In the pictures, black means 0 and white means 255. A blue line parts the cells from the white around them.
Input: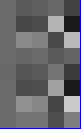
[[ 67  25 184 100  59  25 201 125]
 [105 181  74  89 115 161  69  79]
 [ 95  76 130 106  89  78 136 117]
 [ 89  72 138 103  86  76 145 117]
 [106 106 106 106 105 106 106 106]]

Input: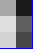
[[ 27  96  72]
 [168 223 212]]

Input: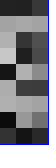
[[ 56 163  80  74 139  60 163 112  41]
 [ 33 168  53  31 177  61 169 152  20]
 [ 34 163 177 199  21 173 176  11  51]]

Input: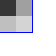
[[160 212]
 [ 54 191]]

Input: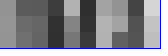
[[213 195 190]
 [ 68  82  84]
 [147 163  97]
 [163 179 178]
 [ 47  50  58]
 [178 132 119]
 [ 61  49  48]
 [ 90 102 100]
 [ 91 107 112]
 [147 149 148]]

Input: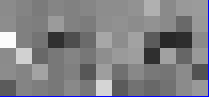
[[155 153 138 153  82 153]
 [153 105  45 102 139 139]
 [138 138  40 161 117 114]
 [176 146  91  47 120 104]
 [146 140 162 158 136 114]
 [141 145 141 154 112  91]
 [141 142 167 142 158 213]
 [134 124 107 119  87 120]
 [129 129  78 132 128 137]
 [133 155  48 120 120 120]
 [123 126 116 104 163 126]
 [132 128 128 209 132 132]
 [139 141 251 139 140  91]]

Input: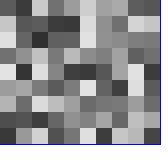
[[ 86 197 122 112  60  91 108 167  69]
 [ 93 212 126  96 225 222 157 191 184]
 [170 112 139 162 164  63 121 103 198]
 [161 144 145 127  87  99 118 165  61]
 [206 219 225 140  58 226 107 130 223]
 [156  57  97 186  63 124 159 145 118]
 [113  60  96 121 133  91 189 102  81]
 [202  92  48 193 221 123 219  62 210]
 [ 59  87 101 145  52 166 108  83 153]
 [ 91 198 223 113 227 156 180  78  57]]
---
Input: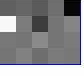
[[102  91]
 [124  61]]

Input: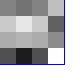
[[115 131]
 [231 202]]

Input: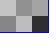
[[145 164]
 [189  47]]

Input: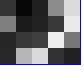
[[ 7 32]
 [27 34]]

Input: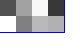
[[162 248]
 [128 185]]

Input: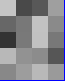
[[ 73  88]
 [120 194]]

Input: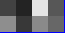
[[ 35 228]
 [ 56 138]]
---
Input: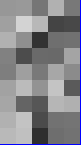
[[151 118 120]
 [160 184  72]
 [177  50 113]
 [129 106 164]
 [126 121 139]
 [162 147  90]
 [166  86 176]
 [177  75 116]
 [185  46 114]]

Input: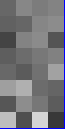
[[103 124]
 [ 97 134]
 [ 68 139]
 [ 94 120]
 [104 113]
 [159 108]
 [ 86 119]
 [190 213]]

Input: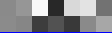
[[138 248 217 114]
 [139  61  57 167]]

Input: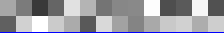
[[167  57 225 116 137  78 246]
 [ 96 255 171 217 132 201 173]]

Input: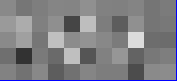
[[137 126 132 129 132 123]
 [154 128  69 125 144 120]
 [138 118 140 136 220 108]
 [111 122 191 129  99 126]
 [130 136 113 125  76 140]]

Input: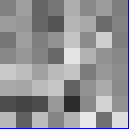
[[129 100 174 156]
 [155 102 181 107]
 [118 127 196 205]
 [135 131 228 146]
 [201 161 195 152]
 [169 187  98 171]
 [ 77  75  44 211]
 [184 188 177 112]]

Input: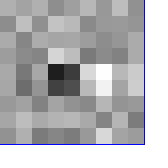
[[176 176 159 152 145]
 [141 144 185 153 149]
 [171 172 167 141 171]
 [157 133 189 139 171]
 [169 167  60 254 203]
 [167 148  78 242 205]
 [153 130 146 182 153]
 [166 170 183 132 124]
 [146 123 124 216 156]]

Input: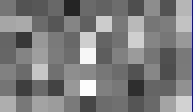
[[118  87  36  98  78  83]
 [166 107 133 204 185 125]
 [101 152 104 100 207 119]
 [102 159 109  93 155  80]
 [129 198 142 119  82  77]
 [117 106 152 128  46  99]
 [174 163 122 108  85 164]]
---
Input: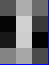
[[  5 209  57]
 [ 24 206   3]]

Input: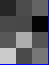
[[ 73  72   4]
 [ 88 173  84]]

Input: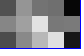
[[134 160 226]
 [ 76 137 184]]

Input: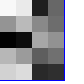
[[148 186 137]
 [  2  13 167]]

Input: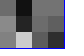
[[138  36 108]
 [129 204  92]]

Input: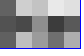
[[ 82  73 142]
 [ 96 191 155]]

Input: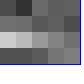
[[112 109  88]
 [204 186 153]]
